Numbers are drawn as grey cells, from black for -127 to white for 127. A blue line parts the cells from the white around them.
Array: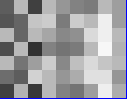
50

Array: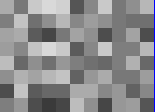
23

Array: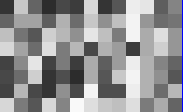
-4

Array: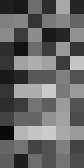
-96

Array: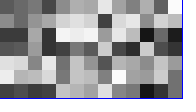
-50

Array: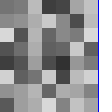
30

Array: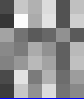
71

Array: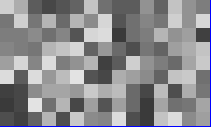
-63
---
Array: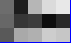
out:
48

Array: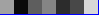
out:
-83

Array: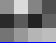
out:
24

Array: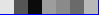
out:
10

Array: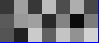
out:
68

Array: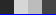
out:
86

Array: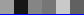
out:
-9

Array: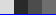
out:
-86

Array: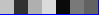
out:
-117

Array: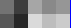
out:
90
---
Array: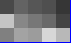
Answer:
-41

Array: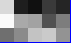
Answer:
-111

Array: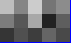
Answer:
76

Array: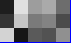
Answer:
29

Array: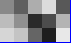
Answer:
45

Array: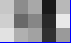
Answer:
40

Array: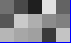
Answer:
-96
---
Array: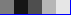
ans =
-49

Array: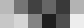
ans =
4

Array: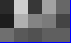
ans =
-46

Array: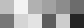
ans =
99

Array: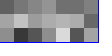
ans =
-42

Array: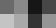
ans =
-76

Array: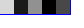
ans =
17

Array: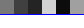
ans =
-91

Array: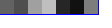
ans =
32

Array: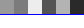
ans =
109
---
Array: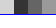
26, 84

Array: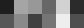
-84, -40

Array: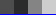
77, -50

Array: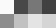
-62, 13

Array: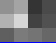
-53, -32

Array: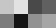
-31, -3

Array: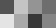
-17, 100

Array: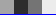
108, 37
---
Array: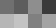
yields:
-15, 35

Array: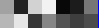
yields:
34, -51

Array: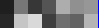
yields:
-96, 53

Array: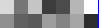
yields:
89, -82

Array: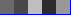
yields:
-21, 24

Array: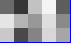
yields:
-21, 38
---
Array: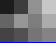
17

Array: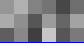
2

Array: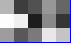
-46

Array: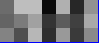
62

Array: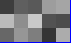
-38

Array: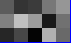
-68
